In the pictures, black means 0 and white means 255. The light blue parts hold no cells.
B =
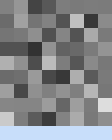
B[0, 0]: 129
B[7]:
[134, 133, 133, 156, 102, 158, 123, 221]
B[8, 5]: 171
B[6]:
[159, 72, 144, 128, 146, 127, 182, 119]
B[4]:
[176, 144, 77, 187, 125, 86, 138, 120]
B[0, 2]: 68
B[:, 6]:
[124, 56, 170, 123, 138, 90, 182, 123, 121]
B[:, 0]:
[129, 107, 117, 82, 176, 107, 159, 134, 202]
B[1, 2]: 116
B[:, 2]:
[68, 116, 143, 50, 77, 154, 144, 133, 91]
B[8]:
[202, 125, 91, 60, 131, 171, 121, 142]
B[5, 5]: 174

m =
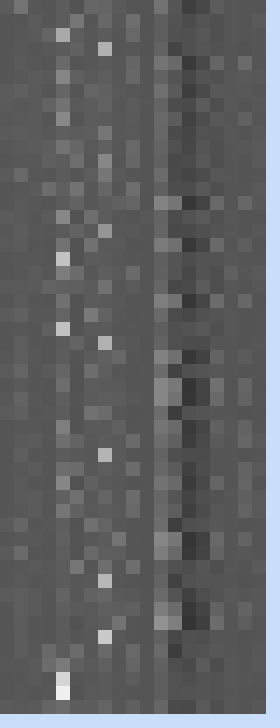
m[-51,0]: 91
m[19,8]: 89
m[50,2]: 90
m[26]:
[91, 100, 86, 90, 101, 83, 109, 94, 86, 85, 86, 108, 66, 80, 84, 87, 86, 84, 85]
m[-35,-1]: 87
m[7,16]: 88
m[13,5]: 114
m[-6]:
[86, 92, 86, 85, 91, 86, 88, 201, 88, 85, 84, 97, 72, 80, 79, 85, 85, 83, 85]
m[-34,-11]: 89
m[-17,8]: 87
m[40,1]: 87
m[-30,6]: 91
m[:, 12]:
[85, 82, 81, 68, 105, 84, 90, 76, 92, 75, 81, 73, 74, 77, 117, 76, 73, 111, 84, 84, 71, 114, 76, 80, 80, 112, 66, 120, 114, 61, 106, 96, 79, 91, 105, 85, 93, 63, 119, 105, 81, 66, 84, 107, 126, 72, 61, 78, 83, 82, 75]
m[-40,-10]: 102
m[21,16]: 85
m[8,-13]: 92
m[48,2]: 89
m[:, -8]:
[114, 94, 93, 98, 115, 98, 111, 99, 104, 103, 99, 97, 107, 96, 131, 99, 100, 122, 95, 96, 101, 126, 105, 94, 98, 130, 108, 134, 134, 108, 116, 108, 99, 103, 114, 102, 105, 109, 134, 125, 94, 99, 106, 125, 146, 97, 105, 97, 93, 93, 101]
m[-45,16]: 87
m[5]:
[86, 88, 91, 89, 133, 96, 89, 93, 87, 103, 85, 98, 84, 71, 83, 81, 87, 89, 88]
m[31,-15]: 110
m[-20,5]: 99
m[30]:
[85, 87, 87, 85, 126, 83, 90, 90, 96, 85, 85, 116, 106, 59, 70, 97, 87, 99, 85]
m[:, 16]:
[86, 86, 86, 85, 85, 87, 87, 88, 86, 87, 86, 86, 86, 85, 85, 87, 86, 85, 87, 95, 87, 85, 87, 87, 85, 86, 86, 85, 85, 86, 87, 86, 85, 86, 85, 86, 86, 86, 86, 86, 86, 85, 88, 86, 85, 85, 85, 87, 87, 86, 87]
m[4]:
[85, 90, 87, 85, 105, 85, 87, 90, 87, 101, 85, 115, 105, 58, 73, 101, 85, 107, 85]
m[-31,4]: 96
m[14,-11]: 97
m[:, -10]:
[85, 110, 104, 87, 101, 103, 87, 91, 90, 89, 104, 102, 86, 110, 101, 85, 88, 84, 86, 106, 91, 85, 85, 86, 87, 86, 85, 85, 87, 84, 85, 106, 85, 108, 84, 108, 104, 85, 86, 85, 110, 85, 88, 95, 85, 85, 104, 100, 92, 85, 95]
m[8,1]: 89
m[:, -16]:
[85, 86, 100, 88, 85, 89, 86, 99, 86, 88, 93, 95, 86, 108, 85, 91, 86, 85, 86, 87, 99, 85, 87, 95, 85, 85, 90, 85, 85, 87, 85, 86, 85, 86, 85, 87, 86, 87, 85, 85, 88, 87, 86, 85, 85, 85, 105, 108, 86, 87, 101]
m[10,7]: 96
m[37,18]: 85
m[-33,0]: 86
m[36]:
[86, 88, 91, 86, 117, 97, 89, 92, 89, 104, 85, 105, 93, 64, 76, 87, 86, 99, 89]
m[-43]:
[88, 89, 90, 86, 136, 85, 92, 91, 88, 90, 85, 104, 92, 66, 77, 88, 86, 97, 85]

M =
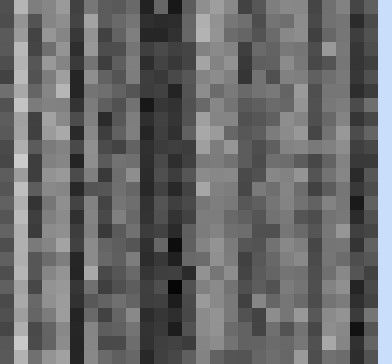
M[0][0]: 80
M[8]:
[93, 161, 65, 162, 137, 76, 128, 43, 88, 126, 47, 65, 53, 83, 159, 133, 133, 81, 86, 96, 141, 132, 79, 104, 132, 53, 71]
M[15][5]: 48
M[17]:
[78, 176, 122, 133, 163, 65, 139, 100, 94, 85, 48, 102, 13, 96, 132, 147, 123, 86, 83, 114, 136, 127, 70, 117, 118, 52, 97]
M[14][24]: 119
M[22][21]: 152
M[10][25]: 63
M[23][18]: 68
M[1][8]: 105
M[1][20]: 111
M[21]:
[74, 169, 104, 144, 156, 49, 88, 99, 112, 100, 62, 64, 29, 74, 154, 137, 121, 65, 134, 102, 118, 106, 76, 116, 124, 47, 66]
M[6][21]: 154
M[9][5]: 41
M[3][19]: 99
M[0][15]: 158
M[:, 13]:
[92, 102, 103, 69, 68, 87, 84, 81, 83, 97, 61, 64, 86, 67, 74, 66, 95, 96, 105, 43, 81, 74, 72, 82, 60, 95]
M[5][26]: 80
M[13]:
[85, 191, 93, 137, 134, 40, 84, 86, 112, 102, 40, 66, 40, 67, 166, 129, 125, 71, 122, 111, 133, 109, 65, 92, 118, 56, 76]
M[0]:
[80, 181, 126, 134, 154, 65, 119, 92, 89, 105, 34, 102, 24, 92, 143, 158, 137, 66, 87, 126, 136, 135, 69, 112, 130, 69, 95]
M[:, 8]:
[89, 105, 99, 78, 94, 84, 98, 81, 88, 97, 67, 114, 110, 112, 117, 128, 90, 94, 95, 86, 80, 112, 101, 97, 74, 95]
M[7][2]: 123
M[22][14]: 139
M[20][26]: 73
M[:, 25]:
[69, 43, 62, 54, 53, 55, 45, 75, 53, 76, 63, 57, 42, 56, 26, 43, 64, 52, 78, 85, 36, 47, 59, 18, 49, 45]
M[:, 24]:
[130, 117, 118, 120, 118, 121, 118, 125, 132, 152, 142, 131, 134, 118, 119, 120, 150, 118, 108, 136, 144, 124, 147, 136, 133, 108]
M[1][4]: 142
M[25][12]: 71
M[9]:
[89, 163, 64, 155, 169, 41, 136, 62, 97, 127, 37, 63, 48, 97, 168, 155, 103, 87, 94, 124, 139, 152, 70, 115, 152, 76, 100]
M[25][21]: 154
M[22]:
[80, 158, 101, 124, 157, 36, 105, 66, 101, 137, 44, 54, 46, 72, 139, 147, 121, 82, 67, 141, 118, 152, 88, 139, 147, 59, 117]
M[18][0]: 96
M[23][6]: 133
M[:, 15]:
[158, 146, 148, 138, 131, 140, 107, 135, 133, 155, 125, 124, 135, 129, 126, 125, 131, 147, 144, 118, 138, 137, 147, 146, 140, 98]

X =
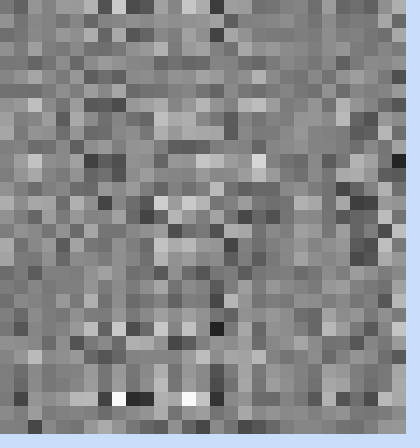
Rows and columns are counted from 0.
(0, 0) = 119
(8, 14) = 135
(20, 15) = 90
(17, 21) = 149
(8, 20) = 125
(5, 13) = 142
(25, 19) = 130
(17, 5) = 163
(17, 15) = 149
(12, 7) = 112
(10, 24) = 124
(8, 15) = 119
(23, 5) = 152
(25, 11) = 132
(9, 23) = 129
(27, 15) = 76
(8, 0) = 159
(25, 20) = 117
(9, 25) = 91
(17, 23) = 143
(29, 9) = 138
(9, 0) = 166
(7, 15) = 147
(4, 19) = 122
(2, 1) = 118
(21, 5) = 120
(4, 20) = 136
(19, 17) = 92
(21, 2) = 130
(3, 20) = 139
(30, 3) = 136
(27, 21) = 128
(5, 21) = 116
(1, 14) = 148
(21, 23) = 126
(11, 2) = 194
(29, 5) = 131
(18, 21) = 162
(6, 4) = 142
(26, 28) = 165

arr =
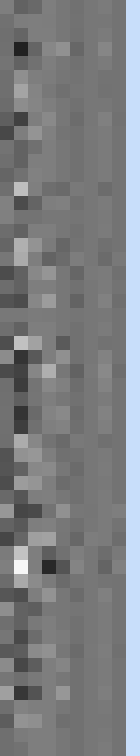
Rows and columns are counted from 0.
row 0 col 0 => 126
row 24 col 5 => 113
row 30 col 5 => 111
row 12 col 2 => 129
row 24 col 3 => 126
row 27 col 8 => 115
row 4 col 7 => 123
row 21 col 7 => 129
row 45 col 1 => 73
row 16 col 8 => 115
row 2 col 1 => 101
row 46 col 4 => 119
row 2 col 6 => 119
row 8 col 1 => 65
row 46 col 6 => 120
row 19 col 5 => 102
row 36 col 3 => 115
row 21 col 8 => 110
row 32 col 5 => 113
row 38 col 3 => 162
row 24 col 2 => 162
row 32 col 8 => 115
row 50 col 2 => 126
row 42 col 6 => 119
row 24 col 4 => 90
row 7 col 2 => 133
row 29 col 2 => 106
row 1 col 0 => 113
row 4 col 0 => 116
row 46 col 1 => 93
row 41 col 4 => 107
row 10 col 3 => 126
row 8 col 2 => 126
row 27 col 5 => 109
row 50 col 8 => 115
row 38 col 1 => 102
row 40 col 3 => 40
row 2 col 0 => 111
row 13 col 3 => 110
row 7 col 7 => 119
